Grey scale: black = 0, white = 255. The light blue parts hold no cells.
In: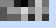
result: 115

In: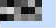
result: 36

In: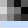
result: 86

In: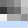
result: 199

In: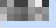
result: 52

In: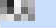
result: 183

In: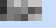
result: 196

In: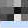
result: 89
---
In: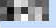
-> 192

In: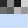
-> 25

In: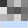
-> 84

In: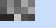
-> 122

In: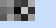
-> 199

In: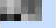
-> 87

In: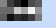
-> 243
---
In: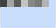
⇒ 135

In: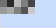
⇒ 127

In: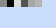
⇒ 83

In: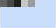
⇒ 31

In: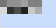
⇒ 34

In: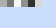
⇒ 144
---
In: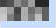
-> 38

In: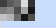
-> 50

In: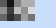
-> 175

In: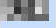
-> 146

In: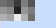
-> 84

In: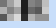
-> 190

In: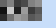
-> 143

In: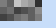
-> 49

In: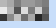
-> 125

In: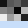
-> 60
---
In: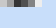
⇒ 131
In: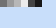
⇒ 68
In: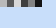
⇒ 131
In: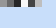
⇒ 68
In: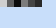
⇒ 69
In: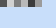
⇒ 59
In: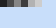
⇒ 178
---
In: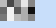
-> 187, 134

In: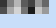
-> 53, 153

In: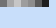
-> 114, 30

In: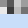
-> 145, 115

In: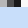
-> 183, 248

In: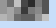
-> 150, 193
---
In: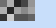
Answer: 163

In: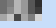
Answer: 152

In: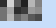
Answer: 61

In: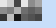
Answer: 110

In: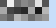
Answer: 169

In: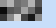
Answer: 163

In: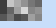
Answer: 214

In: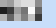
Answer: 117

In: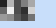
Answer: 78
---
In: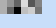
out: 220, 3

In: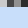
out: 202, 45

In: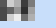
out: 236, 48

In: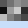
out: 202, 15

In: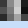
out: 206, 16

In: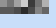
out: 205, 43

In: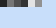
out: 227, 35

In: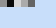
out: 215, 10
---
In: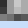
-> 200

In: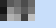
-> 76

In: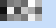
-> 254

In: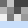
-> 66

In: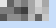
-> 212

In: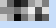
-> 196

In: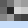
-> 173
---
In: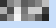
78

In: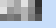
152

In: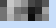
187

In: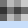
117

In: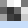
50

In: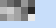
204

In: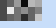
235

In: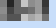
69

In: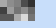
156
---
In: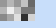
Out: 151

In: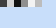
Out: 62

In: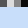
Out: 85

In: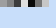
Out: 158

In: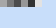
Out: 167

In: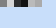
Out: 128

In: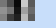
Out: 118

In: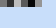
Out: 120
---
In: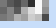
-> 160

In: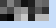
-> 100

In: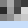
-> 58

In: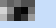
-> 80

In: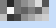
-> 84

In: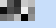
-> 188

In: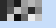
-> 158

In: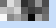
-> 75
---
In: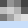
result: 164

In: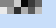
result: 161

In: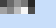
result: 134

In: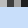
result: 62

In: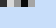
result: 216

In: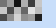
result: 144
